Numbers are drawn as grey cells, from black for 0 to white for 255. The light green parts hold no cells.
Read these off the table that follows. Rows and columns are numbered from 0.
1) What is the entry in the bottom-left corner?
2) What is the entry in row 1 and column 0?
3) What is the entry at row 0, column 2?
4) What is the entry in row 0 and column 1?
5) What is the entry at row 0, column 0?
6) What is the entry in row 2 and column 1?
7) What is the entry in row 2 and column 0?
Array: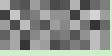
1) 135
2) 63
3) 84
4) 96
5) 189
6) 74
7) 157

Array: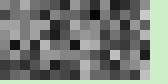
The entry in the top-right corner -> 141
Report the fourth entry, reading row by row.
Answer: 114
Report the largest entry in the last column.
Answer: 201
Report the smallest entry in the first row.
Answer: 28
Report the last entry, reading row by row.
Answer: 191
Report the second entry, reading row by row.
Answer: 114
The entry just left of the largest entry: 82
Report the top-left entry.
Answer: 141
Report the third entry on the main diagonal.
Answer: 123
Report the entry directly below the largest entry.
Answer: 92
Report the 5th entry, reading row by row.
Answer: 103
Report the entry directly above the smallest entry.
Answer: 46
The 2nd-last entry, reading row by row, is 58
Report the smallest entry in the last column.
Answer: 28
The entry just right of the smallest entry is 123
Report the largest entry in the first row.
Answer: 170
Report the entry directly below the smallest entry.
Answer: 141
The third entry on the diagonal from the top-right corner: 37
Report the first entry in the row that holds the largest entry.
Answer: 70
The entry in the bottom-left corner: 70
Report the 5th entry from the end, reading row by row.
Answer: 103

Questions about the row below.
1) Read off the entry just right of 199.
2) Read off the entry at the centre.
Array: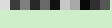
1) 168
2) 17

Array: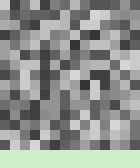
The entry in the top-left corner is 203
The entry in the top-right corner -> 96
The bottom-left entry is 86
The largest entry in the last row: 213
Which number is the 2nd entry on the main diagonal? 86
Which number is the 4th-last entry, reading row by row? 74
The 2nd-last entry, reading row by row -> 138
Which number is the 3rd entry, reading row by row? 117
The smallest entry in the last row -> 64
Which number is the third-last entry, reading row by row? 159
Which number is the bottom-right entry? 86
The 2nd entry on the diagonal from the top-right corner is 138
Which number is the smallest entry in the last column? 74

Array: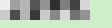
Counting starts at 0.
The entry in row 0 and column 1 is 159
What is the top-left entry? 238
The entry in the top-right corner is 214
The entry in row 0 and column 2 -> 181

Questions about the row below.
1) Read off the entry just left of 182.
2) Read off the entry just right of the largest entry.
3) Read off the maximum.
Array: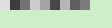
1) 71
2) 59
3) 223

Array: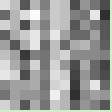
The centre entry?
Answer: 191
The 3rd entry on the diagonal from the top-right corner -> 149
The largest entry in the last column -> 149
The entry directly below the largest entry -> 182
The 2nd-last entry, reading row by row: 127
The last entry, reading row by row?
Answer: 86
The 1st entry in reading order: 221
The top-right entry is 76
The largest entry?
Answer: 251
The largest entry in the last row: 211
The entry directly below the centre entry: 211
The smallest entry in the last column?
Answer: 47
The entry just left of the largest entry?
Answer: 221
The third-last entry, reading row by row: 149
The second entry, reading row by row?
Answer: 191
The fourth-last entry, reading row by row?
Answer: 95
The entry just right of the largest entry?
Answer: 149
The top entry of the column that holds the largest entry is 182

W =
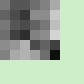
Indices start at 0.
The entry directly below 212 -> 64
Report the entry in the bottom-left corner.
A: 129
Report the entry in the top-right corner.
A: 169
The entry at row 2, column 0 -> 120
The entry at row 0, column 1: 86
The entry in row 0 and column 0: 120
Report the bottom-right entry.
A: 15
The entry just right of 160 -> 110
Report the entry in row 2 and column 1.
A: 86
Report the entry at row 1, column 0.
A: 98
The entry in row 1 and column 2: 55

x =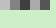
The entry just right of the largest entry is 130
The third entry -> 63
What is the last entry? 85
